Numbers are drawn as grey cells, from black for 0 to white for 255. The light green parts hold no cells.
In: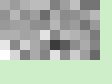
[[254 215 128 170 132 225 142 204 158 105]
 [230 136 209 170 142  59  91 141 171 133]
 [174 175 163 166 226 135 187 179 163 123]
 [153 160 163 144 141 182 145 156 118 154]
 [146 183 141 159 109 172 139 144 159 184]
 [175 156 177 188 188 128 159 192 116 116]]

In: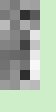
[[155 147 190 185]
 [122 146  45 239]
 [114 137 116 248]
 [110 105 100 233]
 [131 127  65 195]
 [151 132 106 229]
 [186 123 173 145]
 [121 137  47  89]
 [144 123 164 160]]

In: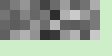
[[ 96 154 177 146  47  56 148 179  87 200]
 [102  93 102 151 108 182  95  92 101 121]
 [116  95 131 103 119  44 177 202 155 121]
 [ 98 124 149 105  67 107 157  94 114 172]]

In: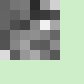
[[219  92 151 169 120  88]
 [ 83 134 163  96  91 140]
 [ 81 125 139 143 131 102]
 [101  78  66 134 240 167]
 [100  94 114  52  58  77]
 [ 99 117 122  42 154 209]]

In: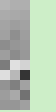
[[151 150 160]
 [157 169 114]
 [147 128 162]
 [222 184  52]
 [124 224 211]
 [158 140 152]
 [141 150 154]
 [161 143 158]
 [164 158 162]
 [171 169 167]
 [181 175 175]]

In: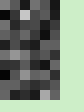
[[101  33  45  26 168  98]
 [ 97  97  66  47  60  85]
 [  5  84 145  98 107  47]
 [ 49  52  90  39  20 103]
 [113 149 119  68  86  50]
 [ 31  76  41  28  97  96]
 [ 96  74 103  57  15  79]
 [113  40  68  73  28  58]
 [  7  54 198  74  90  28]
 [128  89  25 114  84  22]]

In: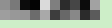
[[158 152 149 108 169  61 104 136  43  91]
 [144 121  12   3 218 127  44  70  12 162]]

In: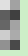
[[145  73]
 [205 171]
 [102 163]
 [ 94  64]
 [224 162]]
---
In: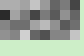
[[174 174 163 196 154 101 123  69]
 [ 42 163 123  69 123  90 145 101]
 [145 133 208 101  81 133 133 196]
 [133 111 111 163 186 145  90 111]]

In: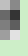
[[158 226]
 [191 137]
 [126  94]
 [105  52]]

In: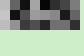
[[188 146  59  79  38 112 112  47]
 [188 100  17 165   6  47  69 124]
 [197  17  79 155 146 136  26 100]]

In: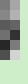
[[ 79 211]
 [135 178]
 [123 166]
 [ 39 123]
 [ 90 100]
 [112  50]]

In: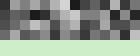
[[106 167  87 106 138  57 138 106  57 118  97 149  48 191]
 [ 48 158 128 167 118 179 212  27  68  97  57 179  57 118]
 [ 78 106 138 191 158  78 149 179  68  87 167  78  78 118]
 [ 68  97  87  27  48 128 179 200 128 128 158  38 138  38]]

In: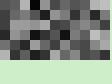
[[ 63 156 156 147 168  63  73 113 135 113  63]
 [ 40 147 123  18  51  84  18 123  94 190 156]
 [ 63 103 123  84  30 147 123  51 113  40 123]
 [ 84  94 179   6 147  73 103  84  94 179 190]
 [113  73  40 156 103  63 135  84  73 135 168]
 [179  51  94  30  51 168 103 135  73  84  51]]

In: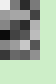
[[156 166 166  66]
 [134 156 199  85]
 [239 122  43 122]
 [ 55 104  94 144]
 [134  76  43 178]
 [ 11  66  85 188]]
